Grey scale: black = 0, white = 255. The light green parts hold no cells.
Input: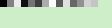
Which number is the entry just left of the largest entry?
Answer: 172
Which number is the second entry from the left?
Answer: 131
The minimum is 3
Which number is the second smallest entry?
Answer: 16

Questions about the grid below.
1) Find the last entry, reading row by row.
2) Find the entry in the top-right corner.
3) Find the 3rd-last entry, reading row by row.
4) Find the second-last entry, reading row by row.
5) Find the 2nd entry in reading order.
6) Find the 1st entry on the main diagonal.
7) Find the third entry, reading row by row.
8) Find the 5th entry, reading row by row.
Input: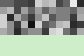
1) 171
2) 43
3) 114
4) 72
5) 101
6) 101
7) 72
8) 59

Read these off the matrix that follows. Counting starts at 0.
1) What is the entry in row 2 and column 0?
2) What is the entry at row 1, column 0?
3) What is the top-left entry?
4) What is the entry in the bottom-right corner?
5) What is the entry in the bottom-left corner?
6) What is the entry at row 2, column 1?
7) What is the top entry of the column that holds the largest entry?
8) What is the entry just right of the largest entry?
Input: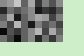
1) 98
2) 39
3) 138
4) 126
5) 112
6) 168
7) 197
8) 98

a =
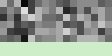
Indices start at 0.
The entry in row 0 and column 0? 179
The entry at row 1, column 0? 94
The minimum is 10
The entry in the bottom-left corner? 109
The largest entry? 222
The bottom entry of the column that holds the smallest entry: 22
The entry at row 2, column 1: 123
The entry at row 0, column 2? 179
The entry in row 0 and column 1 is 109
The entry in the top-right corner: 109
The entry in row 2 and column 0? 50
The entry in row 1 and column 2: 109
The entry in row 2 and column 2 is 50
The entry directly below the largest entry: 167
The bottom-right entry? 109
